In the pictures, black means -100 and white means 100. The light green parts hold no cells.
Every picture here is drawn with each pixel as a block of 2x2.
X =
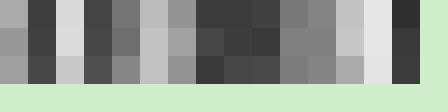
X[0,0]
33
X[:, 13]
[80, 80, 79]
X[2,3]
-37
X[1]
[19, -49, 72, -44, -14, 52, 26, -44, -52, -55, 1, 1, 55, 80, -55]
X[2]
[25, -44, 58, -37, 6, 51, 15, -55, -45, -43, -3, 4, 33, 79, -54]
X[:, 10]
[-6, 1, -3]
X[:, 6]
[16, 26, 15]
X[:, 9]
[-49, -55, -43]
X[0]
[33, -51, 71, -47, -8, 47, 16, -53, -53, -49, -6, 4, 51, 80, -63]

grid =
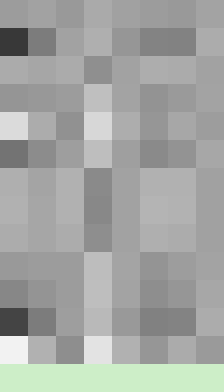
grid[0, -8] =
22
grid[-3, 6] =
18
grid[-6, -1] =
26
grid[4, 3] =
69
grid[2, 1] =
30
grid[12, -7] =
39
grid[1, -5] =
37
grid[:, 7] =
[28, 35, 27, 28, 23, 31, 26, 26, 26, 28, 31, 35, 21]
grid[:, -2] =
[20, 2, 34, 21, 31, 15, 39, 40, 35, 23, 18, 3, 34]
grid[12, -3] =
18
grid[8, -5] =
11
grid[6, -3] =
39
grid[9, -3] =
16
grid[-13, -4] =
26
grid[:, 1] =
[27, -3, 30, 19, 35, 10, 29, 30, 30, 22, 16, -3, 39]
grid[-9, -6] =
14
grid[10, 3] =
49
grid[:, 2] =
[20, 27, 34, 22, 14, 24, 39, 39, 35, 22, 22, 24, 11]
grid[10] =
[6, 16, 22, 49, 28, 11, 18, 31]
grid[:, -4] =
[26, 18, 27, 28, 36, 25, 27, 27, 27, 29, 28, 20, 39]
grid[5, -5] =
49
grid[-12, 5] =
3
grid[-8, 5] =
8
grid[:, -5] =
[33, 37, 12, 50, 69, 49, 8, 7, 11, 48, 49, 45, 78]

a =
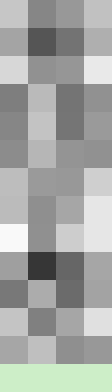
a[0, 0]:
55
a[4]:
[5, 53, -8, 21]
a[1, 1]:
-33
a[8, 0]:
95
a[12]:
[30, 50, 12, 19]
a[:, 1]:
[5, -33, 14, 46, 53, 43, 21, 12, 13, -58, 35, 0, 50]
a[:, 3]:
[51, 37, 83, 14, 21, 14, 62, 80, 80, 30, 28, 76, 19]
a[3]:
[-1, 46, -9, 14]
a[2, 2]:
18
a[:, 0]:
[55, 29, 69, -1, 5, 10, 48, 47, 95, 25, -6, 54, 30]

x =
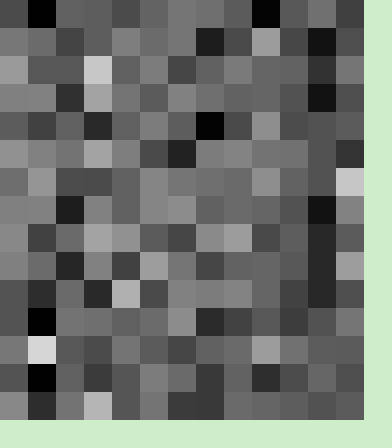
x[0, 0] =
-41
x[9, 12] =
23
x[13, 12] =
-39
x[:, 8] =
[-29, -42, -4, -23, -42, 3, -17, -17, 22, -23, 3, -48, -17, -23, -17]
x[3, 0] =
0
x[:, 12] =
[-50, -39, -8, -39, -29, -60, 55, 2, -29, 23, -39, -8, -29, -39, -29]
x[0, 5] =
-22
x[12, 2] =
-32
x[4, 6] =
-27
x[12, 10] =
-11
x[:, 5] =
[-22, -16, -3, -29, -3, -42, 4, 4, -29, 23, -42, -16, -29, -3, -9]
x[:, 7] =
[-13, -77, -24, -13, -98, -3, -13, -24, 8, -45, -3, -66, -24, -55, -55]
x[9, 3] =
1
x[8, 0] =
7
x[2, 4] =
-25
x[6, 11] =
-36
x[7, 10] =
-36
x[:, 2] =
[-25, -47, -32, -62, -25, -10, -40, -77, -17, -70, -17, -10, -32, -25, -10]
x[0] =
[-41, -99, -25, -27, -41, -22, -8, -13, -29, -97, -31, -12, -50]
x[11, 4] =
-25
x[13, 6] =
-17
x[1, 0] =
-7
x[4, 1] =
-49
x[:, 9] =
[-97, 22, -21, -21, 11, -10, 11, -21, -43, -21, -21, -32, 22, -64, -21]
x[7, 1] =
1
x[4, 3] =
-68
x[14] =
[7, -65, -10, 42, -33, -9, -54, -55, -17, -21, -27, -36, -29]
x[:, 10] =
[-31, -44, -23, -36, -40, -11, -23, -36, -27, -31, -48, -52, -11, -40, -27]
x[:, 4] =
[-41, -1, -25, -9, -25, -1, -25, -25, 14, -49, 38, -25, -9, -33, -33]
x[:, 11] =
[-12, -86, -61, -86, -36, -36, -36, -86, -69, -69, -69, -36, -28, -20, -36]

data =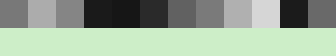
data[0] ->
-6
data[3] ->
-80
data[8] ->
38
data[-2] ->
-79

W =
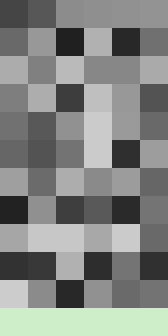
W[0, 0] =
-46
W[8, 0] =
30
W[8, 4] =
59
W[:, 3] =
[12, 39, 6, 50, 59, 59, 8, -30, 32, -65, 14]
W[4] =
[-11, -31, 14, 59, 21, -18]
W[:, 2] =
[10, -75, 46, -52, 14, -10, 36, -51, 56, 39, -69]
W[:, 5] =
[15, -12, 33, -35, -18, 23, -20, -9, -18, -62, -10]
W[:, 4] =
[14, -69, 6, 19, 21, -63, 22, -67, 59, -9, -17]
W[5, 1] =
-35
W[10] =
[60, 9, -69, 14, -17, -10]
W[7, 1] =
13

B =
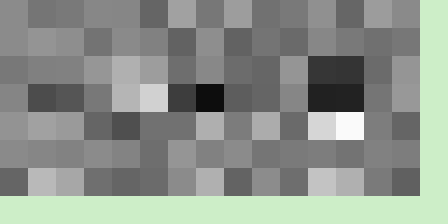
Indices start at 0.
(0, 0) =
9
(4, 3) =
-21
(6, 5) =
-16
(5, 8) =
9
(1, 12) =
-5
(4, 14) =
-21
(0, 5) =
-21
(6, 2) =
31
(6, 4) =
-21
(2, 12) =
-59
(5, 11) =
-2
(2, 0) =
-6
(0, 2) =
-5
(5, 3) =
9
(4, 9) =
35
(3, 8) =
-27
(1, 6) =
-23
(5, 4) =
3
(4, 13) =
-2
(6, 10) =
-14
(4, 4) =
-38
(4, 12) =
96
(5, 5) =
-14
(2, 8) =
-15
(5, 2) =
2
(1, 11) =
6
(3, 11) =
-74
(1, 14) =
-7
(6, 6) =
9
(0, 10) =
-5

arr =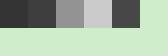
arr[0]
-59
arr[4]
-44
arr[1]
-51

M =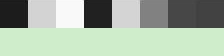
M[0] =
-78
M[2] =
95
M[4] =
66
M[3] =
-74

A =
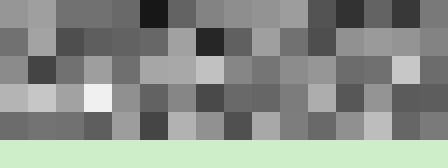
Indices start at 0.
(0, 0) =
18
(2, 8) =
5
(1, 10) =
-11
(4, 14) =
-20
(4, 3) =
-26
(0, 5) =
-82
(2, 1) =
-47
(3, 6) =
5
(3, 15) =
-27
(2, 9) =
-8
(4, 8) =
-37
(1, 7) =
-70
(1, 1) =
28
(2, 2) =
-11
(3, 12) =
-32
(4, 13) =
48
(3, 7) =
-43
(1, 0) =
-11
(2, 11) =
18
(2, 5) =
30
